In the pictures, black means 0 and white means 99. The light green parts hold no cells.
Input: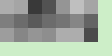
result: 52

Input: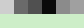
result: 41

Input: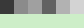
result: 54

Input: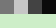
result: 77

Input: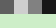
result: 80

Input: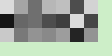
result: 47

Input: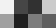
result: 12

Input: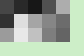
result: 90
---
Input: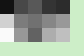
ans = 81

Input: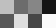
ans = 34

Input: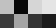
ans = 23

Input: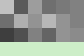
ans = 43

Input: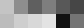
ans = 73

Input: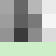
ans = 61

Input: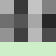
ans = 43
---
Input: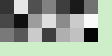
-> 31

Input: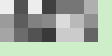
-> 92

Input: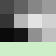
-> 52

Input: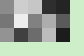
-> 77

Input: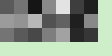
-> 8

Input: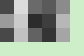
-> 41

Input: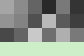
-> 39

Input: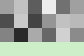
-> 36

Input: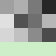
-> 47
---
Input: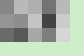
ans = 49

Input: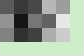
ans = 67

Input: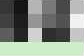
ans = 21

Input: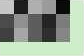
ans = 18

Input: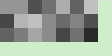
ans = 44

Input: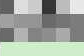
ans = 66

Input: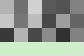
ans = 19
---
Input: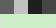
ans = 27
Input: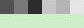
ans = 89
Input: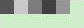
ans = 58
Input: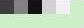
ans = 93
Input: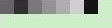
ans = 8
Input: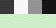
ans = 8
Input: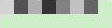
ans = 39
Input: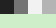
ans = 70
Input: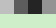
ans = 57
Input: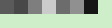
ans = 8
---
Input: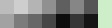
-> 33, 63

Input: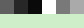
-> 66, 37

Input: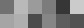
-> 79, 64

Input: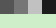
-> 11, 33

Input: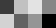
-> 52, 82

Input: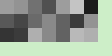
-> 11, 20

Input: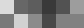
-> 61, 47
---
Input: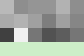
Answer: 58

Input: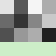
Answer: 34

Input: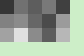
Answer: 36

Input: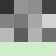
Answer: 58

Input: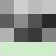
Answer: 80

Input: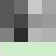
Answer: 42

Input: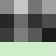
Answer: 77

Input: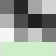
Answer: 15

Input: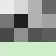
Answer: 84
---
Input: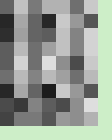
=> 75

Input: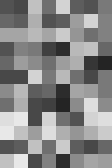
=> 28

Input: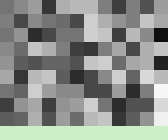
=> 53

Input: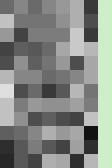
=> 52

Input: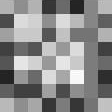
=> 55

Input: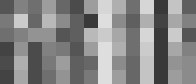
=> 50

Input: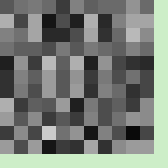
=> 44

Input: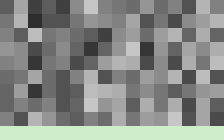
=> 64
